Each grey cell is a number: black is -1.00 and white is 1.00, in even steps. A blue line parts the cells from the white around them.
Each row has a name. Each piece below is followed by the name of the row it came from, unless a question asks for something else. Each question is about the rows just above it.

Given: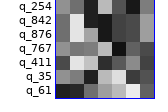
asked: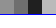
q_254
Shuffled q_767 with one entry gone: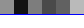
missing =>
[-0.07]
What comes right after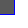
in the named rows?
[0.09]
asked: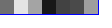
q_876

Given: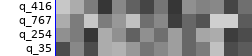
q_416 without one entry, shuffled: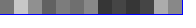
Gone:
[0.02]
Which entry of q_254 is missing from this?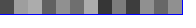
[0.30]
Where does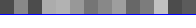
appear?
q_35
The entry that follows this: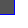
[0.62]
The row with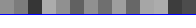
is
q_254
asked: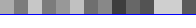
q_767

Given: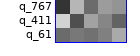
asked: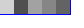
q_411
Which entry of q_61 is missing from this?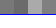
[-0.11]

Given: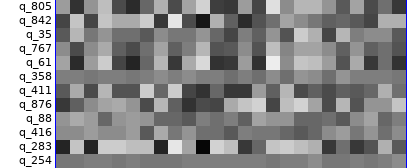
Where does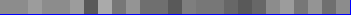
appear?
q_416
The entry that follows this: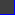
[-0.56]
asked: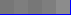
q_254
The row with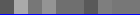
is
q_416
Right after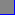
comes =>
[0.28]

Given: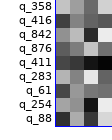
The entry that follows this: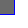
[0.64]
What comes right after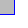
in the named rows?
[-0.67]

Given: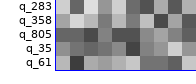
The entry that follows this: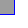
[0.39]
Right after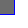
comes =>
[-0.36]

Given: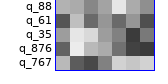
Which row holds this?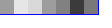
q_35
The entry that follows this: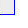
[0.45]
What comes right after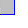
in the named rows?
[-0.17]
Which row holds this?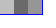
q_61
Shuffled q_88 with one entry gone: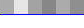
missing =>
[0.40]
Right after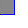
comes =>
[0.28]

